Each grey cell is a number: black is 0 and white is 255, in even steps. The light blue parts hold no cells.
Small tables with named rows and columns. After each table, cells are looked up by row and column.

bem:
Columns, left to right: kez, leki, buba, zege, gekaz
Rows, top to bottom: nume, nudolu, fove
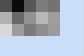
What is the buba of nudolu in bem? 146
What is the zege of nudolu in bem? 183
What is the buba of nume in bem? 87
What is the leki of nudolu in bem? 104
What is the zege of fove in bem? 142
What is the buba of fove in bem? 123
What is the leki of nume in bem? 10
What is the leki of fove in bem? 156
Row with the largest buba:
nudolu

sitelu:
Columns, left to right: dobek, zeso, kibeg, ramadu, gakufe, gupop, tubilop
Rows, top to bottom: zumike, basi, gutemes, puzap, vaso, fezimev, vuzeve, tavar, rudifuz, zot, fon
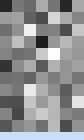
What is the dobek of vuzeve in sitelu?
112
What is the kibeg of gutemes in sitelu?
239
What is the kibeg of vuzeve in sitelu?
100
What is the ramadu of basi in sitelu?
76
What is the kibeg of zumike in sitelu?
106
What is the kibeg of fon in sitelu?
150
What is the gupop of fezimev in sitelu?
148
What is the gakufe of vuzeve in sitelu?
125
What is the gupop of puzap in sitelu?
184
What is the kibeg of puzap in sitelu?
138
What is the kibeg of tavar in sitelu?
233
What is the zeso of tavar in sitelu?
118
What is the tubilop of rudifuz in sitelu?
228
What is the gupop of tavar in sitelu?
92

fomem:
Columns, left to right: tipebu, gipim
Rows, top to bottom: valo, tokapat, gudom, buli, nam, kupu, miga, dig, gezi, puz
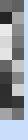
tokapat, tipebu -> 35
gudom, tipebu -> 233
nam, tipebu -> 228
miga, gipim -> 134
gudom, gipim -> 136
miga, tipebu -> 59
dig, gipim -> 208
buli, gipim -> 118
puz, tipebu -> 164
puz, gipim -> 113
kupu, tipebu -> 101
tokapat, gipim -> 166
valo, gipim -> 95
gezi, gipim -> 55
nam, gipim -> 92
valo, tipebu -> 107
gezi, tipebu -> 47
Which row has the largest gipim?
dig

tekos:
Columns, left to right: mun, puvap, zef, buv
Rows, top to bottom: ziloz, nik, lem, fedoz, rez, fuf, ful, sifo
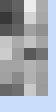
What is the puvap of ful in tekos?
138
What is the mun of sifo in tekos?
103
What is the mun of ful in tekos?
161
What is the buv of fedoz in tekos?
164
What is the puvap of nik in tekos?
89
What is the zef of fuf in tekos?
178
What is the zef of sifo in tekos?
200

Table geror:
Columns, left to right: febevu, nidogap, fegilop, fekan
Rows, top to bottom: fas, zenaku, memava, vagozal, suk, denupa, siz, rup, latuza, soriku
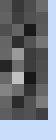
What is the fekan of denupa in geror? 78
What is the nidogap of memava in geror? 100
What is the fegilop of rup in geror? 51
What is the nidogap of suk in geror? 154
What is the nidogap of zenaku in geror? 63
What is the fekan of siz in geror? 82
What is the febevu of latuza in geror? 101
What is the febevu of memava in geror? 79
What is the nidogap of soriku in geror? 77
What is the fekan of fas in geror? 108
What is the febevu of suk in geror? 103
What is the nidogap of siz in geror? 193
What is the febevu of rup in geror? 132
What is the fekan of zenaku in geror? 88
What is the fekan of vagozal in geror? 118
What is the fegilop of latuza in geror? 82

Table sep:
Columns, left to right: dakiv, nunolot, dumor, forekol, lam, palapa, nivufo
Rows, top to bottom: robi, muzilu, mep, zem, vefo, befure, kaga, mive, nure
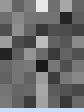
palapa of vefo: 99
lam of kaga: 61
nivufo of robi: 100
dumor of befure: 122
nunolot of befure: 117
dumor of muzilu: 116
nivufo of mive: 71
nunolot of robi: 99
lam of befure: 118
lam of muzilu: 114
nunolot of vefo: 94
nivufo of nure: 105
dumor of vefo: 148
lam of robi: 112
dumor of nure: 60
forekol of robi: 231
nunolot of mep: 143
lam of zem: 98
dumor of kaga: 98

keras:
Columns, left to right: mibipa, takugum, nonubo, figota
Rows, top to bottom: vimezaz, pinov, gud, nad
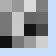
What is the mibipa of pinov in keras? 119
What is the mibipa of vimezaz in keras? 174
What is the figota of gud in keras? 70
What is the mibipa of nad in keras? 17
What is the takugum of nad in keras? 119
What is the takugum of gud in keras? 202
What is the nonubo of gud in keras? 20
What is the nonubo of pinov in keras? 102
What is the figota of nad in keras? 207
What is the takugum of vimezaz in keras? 151
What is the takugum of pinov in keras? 200
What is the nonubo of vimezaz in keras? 218
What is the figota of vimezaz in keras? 126
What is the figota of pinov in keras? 106
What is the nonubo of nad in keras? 156
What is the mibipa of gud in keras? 118
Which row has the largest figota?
nad

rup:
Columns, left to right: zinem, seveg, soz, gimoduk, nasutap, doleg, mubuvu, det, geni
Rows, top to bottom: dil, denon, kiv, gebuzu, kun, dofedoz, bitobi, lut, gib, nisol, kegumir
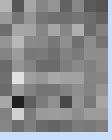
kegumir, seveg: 109
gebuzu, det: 141
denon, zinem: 154
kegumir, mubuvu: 124
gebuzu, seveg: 185
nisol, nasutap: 157

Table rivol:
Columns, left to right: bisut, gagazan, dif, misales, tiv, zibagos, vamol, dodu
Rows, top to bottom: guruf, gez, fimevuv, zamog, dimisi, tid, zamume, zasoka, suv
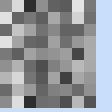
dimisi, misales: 140
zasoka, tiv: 128
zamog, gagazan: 163
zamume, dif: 117
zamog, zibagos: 111
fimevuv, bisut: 107
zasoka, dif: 153
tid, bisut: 144
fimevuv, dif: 162
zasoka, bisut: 106
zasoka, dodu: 145
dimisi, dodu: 170
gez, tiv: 168

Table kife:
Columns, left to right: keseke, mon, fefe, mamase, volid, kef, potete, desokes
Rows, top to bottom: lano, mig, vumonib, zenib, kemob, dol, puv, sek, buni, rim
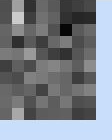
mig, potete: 38
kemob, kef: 49
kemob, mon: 117
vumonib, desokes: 105
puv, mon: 76
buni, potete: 79
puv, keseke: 83
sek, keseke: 104
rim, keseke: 101
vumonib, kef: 7
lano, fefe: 49
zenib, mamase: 61
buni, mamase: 117
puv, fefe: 129
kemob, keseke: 123
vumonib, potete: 90
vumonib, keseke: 101
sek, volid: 121
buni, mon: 123
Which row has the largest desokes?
dol

